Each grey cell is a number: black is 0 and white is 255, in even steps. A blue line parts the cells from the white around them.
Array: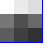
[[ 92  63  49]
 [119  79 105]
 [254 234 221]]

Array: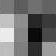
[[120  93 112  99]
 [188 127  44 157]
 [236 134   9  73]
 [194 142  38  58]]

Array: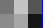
[[139 166  22]
 [116 196  85]]

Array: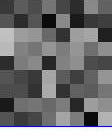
[[ 84  44  84  11 137  25  57  63]
 [ 84  57  70 111 165 124  11 178]
 [ 84  70  57 165  92  63  98 149]
 [ 76  76  50 171  50  98  92 117]
 [ 57  92  76 117  70  44 137  98]
 [ 25 111 117 104 124  38 157 143]
 [ 44 124 137  38 130 143  76  70]
 [185 130 117 149 124 149 111 143]
 [192 157 149 104  50 157 165  32]]

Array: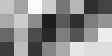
[[197 163 251 205 118 182  47  68]
 [104 176  75  40 125  83 155 237]
 [ 60 189  53 132 170 229 221 221]
 [170 205 140  28  89  47 125 148]]

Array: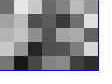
[[118  23  72 131 137  64  45]
 [200 150  37  78  84 125 214]
 [163 187  78  92  58 111 222]
 [179 194 143  84 163 171  98]
 [111 230 200 104 131 187 150]]

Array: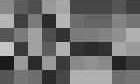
[[196  58 161  93 175  50  43  50 167 153]
 [181  64 123  43 181 109 101 101 131 117]
 [137  93  78 153 167  70  70  70  86  64]
 [ 86 117 109  43  70 175 175 175 109 117]
 [ 86 123 161  78  50 123 123 131 145 175]
 [ 27 153  43 153  58 137 145 137  35  58]]

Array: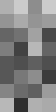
[[184  47 176 170]
 [126  66 184 101]
 [ 87  79  95  79]
 [133 107  95 156]
 [101 114 162  72]
 [ 87 120 141  60]
 [148 170 148 156]
 [176 203 141 203]]
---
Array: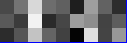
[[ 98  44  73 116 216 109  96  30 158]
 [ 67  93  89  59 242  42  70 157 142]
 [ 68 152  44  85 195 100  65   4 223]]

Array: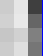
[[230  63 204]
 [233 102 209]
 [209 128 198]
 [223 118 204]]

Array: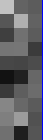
[[ 99  92 194]
 [176  98  86]
 [113  92  63]
 [118  59 117]
 [ 69  76  71]
 [ 33 103  18]
 [ 94 108  57]
 [104  91 134]
 [156  81 127]
 [ 30  85 112]]

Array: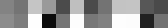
[[ 87  74 131 116 197 154  75 191  75 115 195 196]
 [ 33 114 140 125 254  12 117 253 120 129 253 252]]

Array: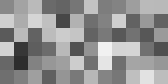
[[186 185 136 163 186 106 100 118 195 125 131 158]
 [153  98 207 172 213 192  71 178 111 130 207  98]
 [ 87 154  90 186  98 188 204 197  99 121  88 114]
 [112  79 210  55  94 108 185  82 147 241 212 213]
 [163 151 103  45 130 151 159 205 112 229 111 165]
 [226 189 111 127 159  96 149 121 183 132 119 191]]

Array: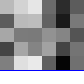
[[ 44  92 186 211 230 107]
 [ 26 121  92 186 189  98]
 [133  84 167 123 122 146]
 [ 68 116  68 166 132 162]
 [  5 112 127 223 234  95]]

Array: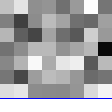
[[254 117 193 228 143 148 112 154]
 [105 160 128  64 140 187 163 112]
 [207 153 182  95  69 163 110  88]
 [183   9 114 140 184 185 146 166]
 [ 89 186 135 179 249 171 230 238]
 [107 116 118  72 157 188 180 151]
 [217 244 221 229 140 138 137 149]]

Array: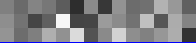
[[152  96 128 106 132 119  92  45 138  55 147 108 112 178]
 [172 132 142 115  69  96 246  68  69 155 139 114 192  86]
 [173  50 148 109 127 175 145 219  83 138 210 142 129 151]]
